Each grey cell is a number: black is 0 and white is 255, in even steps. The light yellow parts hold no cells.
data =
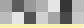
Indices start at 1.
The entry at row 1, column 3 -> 153
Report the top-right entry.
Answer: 188
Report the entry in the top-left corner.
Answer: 165

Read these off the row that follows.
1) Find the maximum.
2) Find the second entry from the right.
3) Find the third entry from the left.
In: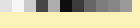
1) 247
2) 134
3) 204

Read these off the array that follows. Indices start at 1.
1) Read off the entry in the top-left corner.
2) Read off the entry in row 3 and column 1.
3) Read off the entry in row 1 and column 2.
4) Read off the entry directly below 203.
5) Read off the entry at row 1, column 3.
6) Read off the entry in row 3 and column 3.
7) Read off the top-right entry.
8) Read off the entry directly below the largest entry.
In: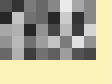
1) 83
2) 167
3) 51
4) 185
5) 123
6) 39
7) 135
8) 203

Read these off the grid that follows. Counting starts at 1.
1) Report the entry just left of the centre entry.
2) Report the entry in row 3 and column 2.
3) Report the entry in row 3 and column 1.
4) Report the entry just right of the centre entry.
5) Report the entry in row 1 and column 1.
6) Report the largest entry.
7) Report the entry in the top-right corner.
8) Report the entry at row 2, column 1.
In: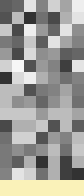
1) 82
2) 73
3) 199
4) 130
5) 93
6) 247
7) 238
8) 82

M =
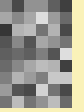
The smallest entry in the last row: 106
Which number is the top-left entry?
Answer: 136
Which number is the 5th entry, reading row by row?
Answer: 95
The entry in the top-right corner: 63
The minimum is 54
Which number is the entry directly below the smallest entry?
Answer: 84
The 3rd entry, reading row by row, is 146
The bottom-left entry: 116
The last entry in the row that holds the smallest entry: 73
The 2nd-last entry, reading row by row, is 188
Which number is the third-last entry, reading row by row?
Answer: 146
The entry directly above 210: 127
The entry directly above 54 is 167
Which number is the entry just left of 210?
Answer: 73

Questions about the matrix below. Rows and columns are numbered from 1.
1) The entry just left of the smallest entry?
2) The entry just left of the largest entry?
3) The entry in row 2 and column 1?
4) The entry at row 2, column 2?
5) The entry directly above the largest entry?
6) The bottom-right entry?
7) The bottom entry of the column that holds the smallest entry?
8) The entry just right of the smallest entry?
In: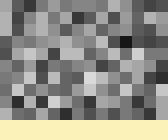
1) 80
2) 91
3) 178
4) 68
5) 144
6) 166
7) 121
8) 80

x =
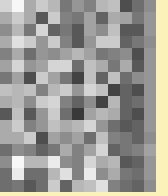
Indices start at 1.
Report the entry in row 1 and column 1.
213
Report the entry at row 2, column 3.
171
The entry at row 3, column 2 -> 183
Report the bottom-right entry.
141
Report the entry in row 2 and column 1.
171
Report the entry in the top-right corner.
141
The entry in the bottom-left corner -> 110
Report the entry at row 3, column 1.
141
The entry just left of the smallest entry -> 110
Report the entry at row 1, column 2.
247
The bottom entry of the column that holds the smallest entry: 183
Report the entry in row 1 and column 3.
171
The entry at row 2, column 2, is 203
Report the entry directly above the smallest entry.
99
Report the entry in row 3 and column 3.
119
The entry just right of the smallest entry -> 162

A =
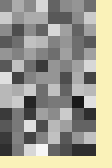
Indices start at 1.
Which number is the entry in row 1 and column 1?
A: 121
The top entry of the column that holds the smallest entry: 149
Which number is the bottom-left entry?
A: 46
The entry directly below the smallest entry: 88
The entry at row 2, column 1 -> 203
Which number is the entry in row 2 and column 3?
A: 172
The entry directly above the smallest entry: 193
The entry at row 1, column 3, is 139
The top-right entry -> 110
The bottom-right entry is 46
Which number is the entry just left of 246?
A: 215
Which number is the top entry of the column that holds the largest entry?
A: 215
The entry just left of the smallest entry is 121
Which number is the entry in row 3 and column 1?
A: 139
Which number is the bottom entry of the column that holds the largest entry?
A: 246
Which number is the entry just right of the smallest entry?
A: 224
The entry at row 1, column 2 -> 172
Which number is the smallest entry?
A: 24
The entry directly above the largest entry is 130
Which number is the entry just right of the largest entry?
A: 99
